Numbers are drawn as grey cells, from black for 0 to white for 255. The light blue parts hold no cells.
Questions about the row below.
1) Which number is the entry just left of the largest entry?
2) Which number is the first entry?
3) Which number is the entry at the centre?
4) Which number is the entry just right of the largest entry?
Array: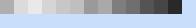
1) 219
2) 175
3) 154
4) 213

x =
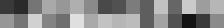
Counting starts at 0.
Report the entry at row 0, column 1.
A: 42
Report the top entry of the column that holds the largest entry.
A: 175
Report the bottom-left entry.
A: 151
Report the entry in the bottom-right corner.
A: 138
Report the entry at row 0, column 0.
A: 57
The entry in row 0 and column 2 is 117
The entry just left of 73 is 138
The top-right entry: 182

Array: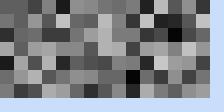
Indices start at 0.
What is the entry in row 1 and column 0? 116
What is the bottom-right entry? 157
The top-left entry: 95
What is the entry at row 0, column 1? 95
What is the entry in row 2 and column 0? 47
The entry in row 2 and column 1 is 103
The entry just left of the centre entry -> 87
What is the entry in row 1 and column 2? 150
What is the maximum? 199
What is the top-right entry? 54
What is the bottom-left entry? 123
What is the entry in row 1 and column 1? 95
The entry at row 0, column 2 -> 67
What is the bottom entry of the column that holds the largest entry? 123
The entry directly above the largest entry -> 165

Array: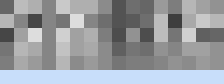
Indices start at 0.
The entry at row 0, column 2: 175
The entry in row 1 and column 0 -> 182
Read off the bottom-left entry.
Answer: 125
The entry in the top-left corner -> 102
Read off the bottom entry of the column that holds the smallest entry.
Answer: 146
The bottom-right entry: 146
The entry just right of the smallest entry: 169
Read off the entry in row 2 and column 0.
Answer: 70
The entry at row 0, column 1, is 188
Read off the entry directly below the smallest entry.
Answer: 117
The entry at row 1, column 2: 70
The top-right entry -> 146
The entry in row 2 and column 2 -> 221
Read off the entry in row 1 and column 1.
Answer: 133

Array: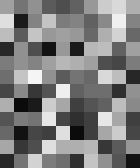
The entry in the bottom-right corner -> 18
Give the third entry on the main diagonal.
196
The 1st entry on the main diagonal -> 160
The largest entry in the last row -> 211
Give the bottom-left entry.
39
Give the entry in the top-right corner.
175
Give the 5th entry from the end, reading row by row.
47
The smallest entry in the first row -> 78
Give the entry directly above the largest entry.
131
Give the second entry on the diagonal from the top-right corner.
239
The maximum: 245
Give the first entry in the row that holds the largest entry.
110
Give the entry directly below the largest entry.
55
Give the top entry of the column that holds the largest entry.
145

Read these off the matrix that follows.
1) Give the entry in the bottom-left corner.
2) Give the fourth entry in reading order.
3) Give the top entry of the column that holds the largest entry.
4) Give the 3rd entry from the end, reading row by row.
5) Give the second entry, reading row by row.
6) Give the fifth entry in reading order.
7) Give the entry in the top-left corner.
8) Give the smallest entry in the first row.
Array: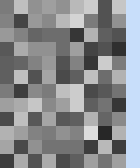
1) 61
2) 159
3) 204
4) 159
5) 191
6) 145
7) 123
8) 82
